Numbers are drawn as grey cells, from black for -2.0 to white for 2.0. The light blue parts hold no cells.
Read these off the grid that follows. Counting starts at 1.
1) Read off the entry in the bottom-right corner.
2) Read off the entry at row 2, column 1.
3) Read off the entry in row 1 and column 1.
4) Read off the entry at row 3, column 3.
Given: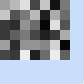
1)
-0.5
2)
1.1
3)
0.5
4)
0.3

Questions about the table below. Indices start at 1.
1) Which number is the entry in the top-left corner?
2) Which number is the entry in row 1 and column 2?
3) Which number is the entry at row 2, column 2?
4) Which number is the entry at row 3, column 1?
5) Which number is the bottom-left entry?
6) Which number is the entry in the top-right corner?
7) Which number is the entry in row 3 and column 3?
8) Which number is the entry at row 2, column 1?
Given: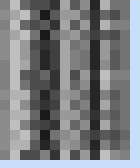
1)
0.0
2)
1.0
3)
0.6
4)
0.0
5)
0.0
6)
-0.2
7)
-0.4
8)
0.2

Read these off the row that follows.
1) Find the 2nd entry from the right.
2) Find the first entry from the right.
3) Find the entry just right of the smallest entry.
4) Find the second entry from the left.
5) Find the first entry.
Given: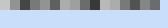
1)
0.1
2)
-0.3
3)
0.9
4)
0.3
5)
1.1

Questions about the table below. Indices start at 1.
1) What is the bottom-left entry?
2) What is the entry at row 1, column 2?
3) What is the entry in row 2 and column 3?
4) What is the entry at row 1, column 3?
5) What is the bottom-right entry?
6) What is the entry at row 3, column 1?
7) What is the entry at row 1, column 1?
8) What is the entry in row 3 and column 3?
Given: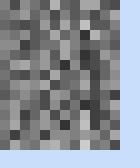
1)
-0.4
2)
-0.8
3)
0.4
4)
0.2
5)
-0.8
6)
-0.4
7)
0.0
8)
-0.8

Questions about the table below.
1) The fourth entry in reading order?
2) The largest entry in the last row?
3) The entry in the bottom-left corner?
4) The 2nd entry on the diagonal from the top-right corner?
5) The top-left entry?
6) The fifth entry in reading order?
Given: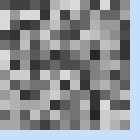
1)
-0.6
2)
1.2
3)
0.6
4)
-0.4
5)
-0.6
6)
-1.0

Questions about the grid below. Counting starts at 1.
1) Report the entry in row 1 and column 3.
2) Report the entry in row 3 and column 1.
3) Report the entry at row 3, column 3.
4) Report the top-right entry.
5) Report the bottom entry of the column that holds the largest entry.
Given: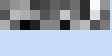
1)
0.5
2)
0.7
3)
-1.9
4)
0.3
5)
-0.7
